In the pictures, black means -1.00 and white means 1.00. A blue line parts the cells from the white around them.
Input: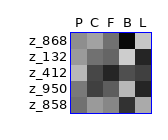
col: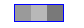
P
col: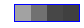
C
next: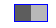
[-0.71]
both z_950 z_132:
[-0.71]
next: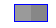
[-0.61]
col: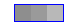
P

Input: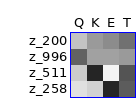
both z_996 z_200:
[0.21]
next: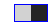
[-0.28]

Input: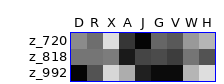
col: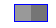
W
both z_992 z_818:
[-0.35]
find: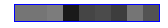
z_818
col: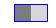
X
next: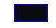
[0.42]
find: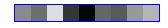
z_720
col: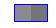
D

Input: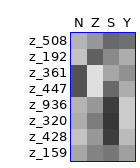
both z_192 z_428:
[0.53]
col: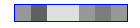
Z
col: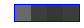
S
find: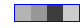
z_936
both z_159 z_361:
[0.30]
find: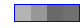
z_508

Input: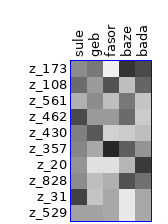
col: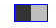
baze
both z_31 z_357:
[0.32]
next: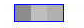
[-0.36]
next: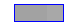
[0.82]
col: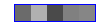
sule
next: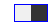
[-0.42]

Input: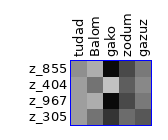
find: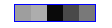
z_967
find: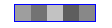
z_404

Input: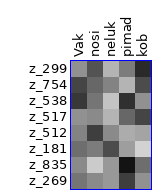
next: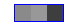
[0.14]
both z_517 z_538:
[0.14]
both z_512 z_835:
[0.08]
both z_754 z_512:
[0.03]
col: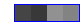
Vak
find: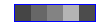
z_754

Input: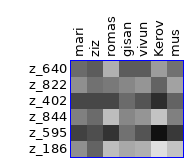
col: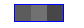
ziz
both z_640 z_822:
[-0.11]
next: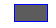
[0.22]
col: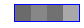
gisan

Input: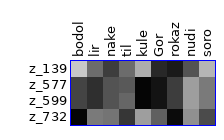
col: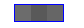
til
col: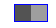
nudi

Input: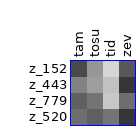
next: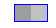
[-0.58]
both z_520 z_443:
[-0.58]
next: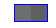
[-0.09]
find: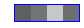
z_779

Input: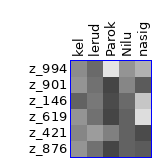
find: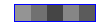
z_901
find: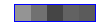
z_876
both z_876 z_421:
[-0.23]
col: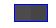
Parok
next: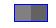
[-0.41]
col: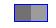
lerud
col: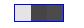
Parok

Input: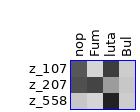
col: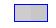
Bul
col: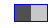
nop
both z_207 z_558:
[0.56]
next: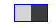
[0.61]
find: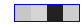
z_558
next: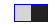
[0.61]

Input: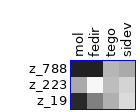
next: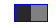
[0.38]
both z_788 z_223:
[0.33]
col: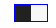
fedir
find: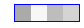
z_223
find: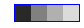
z_19
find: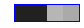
z_788

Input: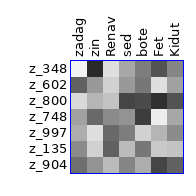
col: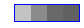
Renav
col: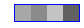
Kidut
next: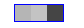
[-0.41]

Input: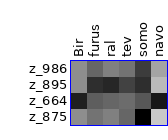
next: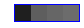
[-0.32]
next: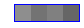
[-1.00]

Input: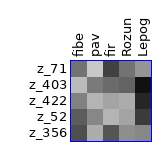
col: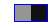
Lepog
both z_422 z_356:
[0.35]

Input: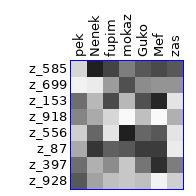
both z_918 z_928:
[0.50]
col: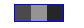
Mef
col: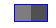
mokaz
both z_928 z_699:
[0.90]
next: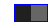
[-0.31]

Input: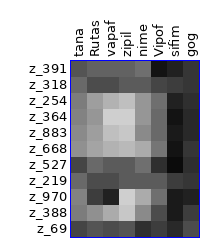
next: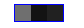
[-0.58]
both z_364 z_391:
[-0.85]

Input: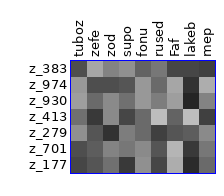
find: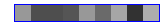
z_974
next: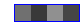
[0.36]
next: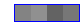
[-0.45]
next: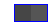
[-0.12]

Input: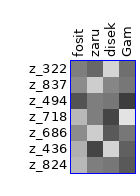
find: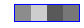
z_686
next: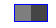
[0.78]
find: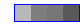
z_824
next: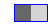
[-0.13]

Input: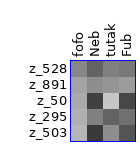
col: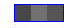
Fub
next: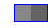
[0.00]
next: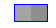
[0.17]
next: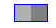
[-0.22]

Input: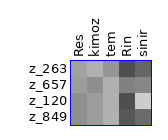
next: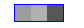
[-0.16]
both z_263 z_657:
[0.38]
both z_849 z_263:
[0.38]
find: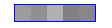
z_657
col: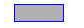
tem
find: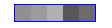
z_849
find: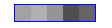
z_263

